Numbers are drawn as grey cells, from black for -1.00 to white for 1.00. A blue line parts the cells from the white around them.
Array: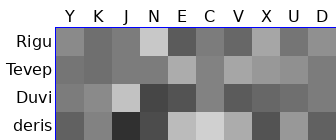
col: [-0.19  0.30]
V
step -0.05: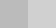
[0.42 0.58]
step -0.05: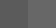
[-0.34 -0.24]
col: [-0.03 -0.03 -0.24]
D
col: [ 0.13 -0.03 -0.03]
D
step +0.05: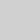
[0.68]
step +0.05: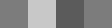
[ 0.02  0.62 -0.24  0.02]

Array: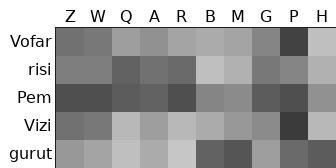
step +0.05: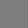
[0.04]
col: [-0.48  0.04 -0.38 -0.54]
P
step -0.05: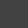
[-0.53]
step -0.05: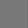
[-0.11]
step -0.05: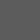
[-0.33]
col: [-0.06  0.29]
W

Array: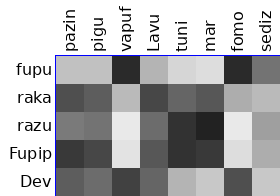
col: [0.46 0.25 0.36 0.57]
sediz
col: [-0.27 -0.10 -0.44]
pigu

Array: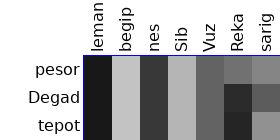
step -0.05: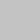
[0.48]
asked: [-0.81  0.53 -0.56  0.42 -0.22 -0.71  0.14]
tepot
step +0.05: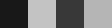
[-0.76  0.58 -0.51  0.47]
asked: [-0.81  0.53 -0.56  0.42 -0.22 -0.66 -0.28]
Degad
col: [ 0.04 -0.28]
sarig
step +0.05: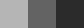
[ 0.47 -0.17 -0.61]

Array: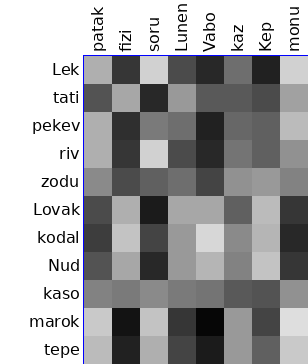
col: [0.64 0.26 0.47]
monu
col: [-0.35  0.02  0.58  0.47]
patak

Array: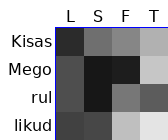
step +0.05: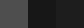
[-0.34 -0.77 -0.72]
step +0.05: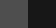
[-0.34 -0.77]
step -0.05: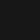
[-0.87]
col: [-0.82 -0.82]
S
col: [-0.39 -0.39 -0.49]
L

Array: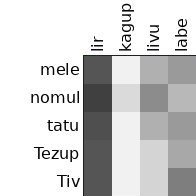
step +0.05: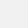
[0.94]
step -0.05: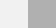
[0.84 0.33]
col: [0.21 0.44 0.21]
labe
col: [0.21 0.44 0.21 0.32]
labe
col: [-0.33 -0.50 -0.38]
lir

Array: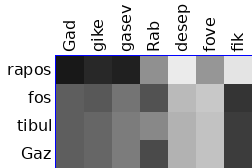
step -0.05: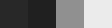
[-0.74 -0.80  0.08  0.79]
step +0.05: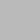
[0.51]
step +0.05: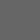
[-0.15]
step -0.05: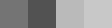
[-0.14 -0.41  0.41  0.52]

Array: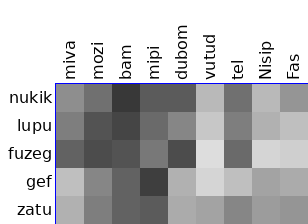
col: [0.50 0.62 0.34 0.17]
Fas
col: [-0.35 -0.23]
bam
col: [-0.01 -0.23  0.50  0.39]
miva
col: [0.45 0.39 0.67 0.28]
Nisip

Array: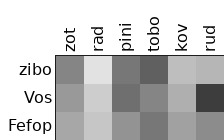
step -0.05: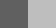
[-0.30  0.44]
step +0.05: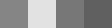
[ 0.09  0.82 -0.02 -0.20]
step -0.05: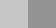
[0.50 0.10]
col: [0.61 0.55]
rad
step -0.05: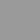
[0.15]
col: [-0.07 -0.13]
pini

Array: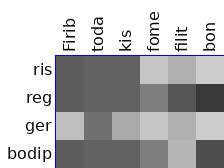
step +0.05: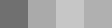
[-0.07  0.38  0.60  0.43]
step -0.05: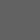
[-0.28]
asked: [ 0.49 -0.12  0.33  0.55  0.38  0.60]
ger
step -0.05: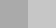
[0.28 0.50]
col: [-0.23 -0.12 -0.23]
toda
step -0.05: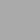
[0.28]

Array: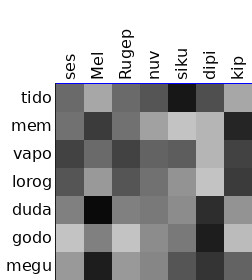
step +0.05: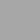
[0.36]
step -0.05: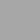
[0.26]
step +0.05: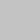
[0.58]
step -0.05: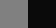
[-0.05 -0.97]
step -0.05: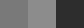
[-0.10  0.05 -0.70]

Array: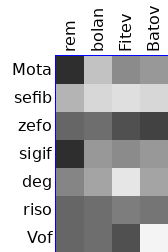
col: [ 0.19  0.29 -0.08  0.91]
Batov
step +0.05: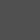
[-0.32]
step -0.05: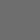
[-0.19]

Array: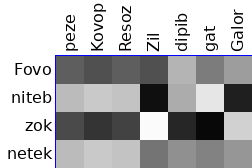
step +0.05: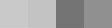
[ 0.63  0.58 -0.04  0.18]
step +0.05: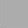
[0.40]
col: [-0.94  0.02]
gat
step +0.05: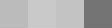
[ 0.52  0.63  0.58 -0.04]
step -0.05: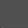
[-0.42]
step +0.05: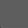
[-0.21]
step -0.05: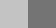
[ 0.48 -0.14]

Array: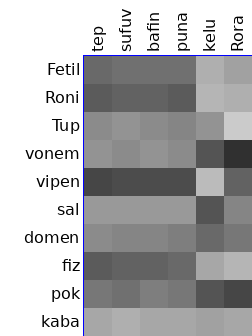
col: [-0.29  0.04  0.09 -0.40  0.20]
puna
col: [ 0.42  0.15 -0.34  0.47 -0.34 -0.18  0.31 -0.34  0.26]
kelu
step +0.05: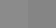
[0.14 0.09]
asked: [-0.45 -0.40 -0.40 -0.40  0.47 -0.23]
vipen

